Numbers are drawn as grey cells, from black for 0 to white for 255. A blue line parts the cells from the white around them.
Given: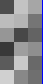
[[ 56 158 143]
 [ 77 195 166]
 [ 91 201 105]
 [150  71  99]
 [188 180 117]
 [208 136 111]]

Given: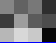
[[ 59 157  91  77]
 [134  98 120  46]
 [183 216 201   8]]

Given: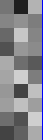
[[ 67  97 171]
 [ 81 151 139]
 [104 199 133]
 [110  81 207]
 [117  31 179]
 [133 145 125]
 [151  67 192]
 [158 192 158]
 [165 207 125]
 [171 110  89]]

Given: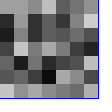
[[ 28 131  49  93  86 108  80]
 [ 42 152  49  93  55 131 205]
 [ 67 197 123 168 123  61  35]
 [ 86 101  61  12 168 139  74]
 [101  28 115  42  67  80 190]
 [160 160 139 190  93 115 145]
 [197 145 168 139 123 108 176]]

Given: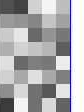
[[ 59 244 113 216  99]
 [ 80  66 209 244 190]
 [142 216 113  87 229]
 [154 148 134 196 162]
 [176 209 196 182  93]
 [202 229 105 148 120]
 [209 169 223 169 127]
 [223 105 127 120 237]]

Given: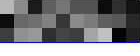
[[ 12 103 111 130  54 138 123  95  88  40]
 [ 61 144 152  47  69  61 164 192   5  32]
 [184 138  26  95 117  82  82  12  47  20]]

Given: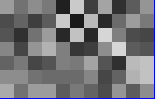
[[ 76  99  62  92 202  26 186  40 107 156 121]
 [ 84  48 114 156  40 194  40 214 127  76  70]
 [ 99 121  70  84 127 121 164  84  48 186 194]
 [134  70 149 178 127  54  62 141 214  92  84]
 [141 141 114 107 107 107 134  70  99 178 194]
 [156 114 141 121  32 202  62 164  48  92 149]
 [170 114 156 156  92 121  99  76 149  92 141]]

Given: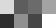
[[ 46 144  70 254]
 [218  93 107 163]]

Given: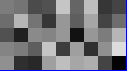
[[ 81  32 138 132 151  18 151 124 182]
 [109 182 116  54 151  94 166  68 109]
 [124 116  75  81 197 101 190  54  68]
 [132 124  94 197  61 159  47 144 220]
 [144  47  40 159 190 166 174  68   3]]
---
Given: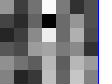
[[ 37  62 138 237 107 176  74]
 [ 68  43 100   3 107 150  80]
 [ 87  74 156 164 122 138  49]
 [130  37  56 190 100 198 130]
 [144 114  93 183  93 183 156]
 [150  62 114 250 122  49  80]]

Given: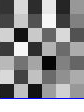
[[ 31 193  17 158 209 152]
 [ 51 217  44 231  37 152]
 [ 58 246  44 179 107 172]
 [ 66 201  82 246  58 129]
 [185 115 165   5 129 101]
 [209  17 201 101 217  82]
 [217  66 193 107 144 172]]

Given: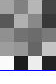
[[ 88 176 137  56]
 [144 114 108 122]
 [157 150 102 196]
 [164 129 182  69]
 [250  28 237  35]]

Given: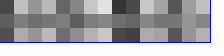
[[ 72 191 149 185 102 134 199 226  53  72 199 163  86 157 191]
 [ 80 171 149 185 110 142 177 199  72  65 171 163  86 149 177]
 [ 94 126 110 118 126  94 126 134 110 102 134 118 118 149 134]]

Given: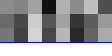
[[106  71 204  87 161  52  93 153]
 [119  65 211  71 182  39 100 169]
 [139 131 161  17 176 139 190  79]]

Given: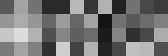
[[ 88 163 115  42  42 186  54 178  34 115  72  60]
 [122 163 128  48 206  66 178  34  72 192 186  80]
 [150 171 150 102 156 102 163  20 115  88 108 128]
 [198 220 178  80 134  95 108  27 134  48  72 171]]

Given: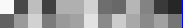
[[ 98 154 210 124 154 162 226 138 204 168 138 162 117]
 [249  72 190  64 176 176 210 110 104 182 131  58  38]]
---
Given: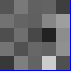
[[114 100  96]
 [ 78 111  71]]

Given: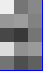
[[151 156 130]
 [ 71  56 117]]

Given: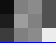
[[ 29 157 129]
 [ 60 128 139]]

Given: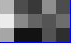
[[235 136  99]
 [166  18  18]]

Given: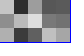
[[142 186 222]
 [176  59  96]]

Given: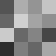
[[102 208 164]
 [203 104 132]]
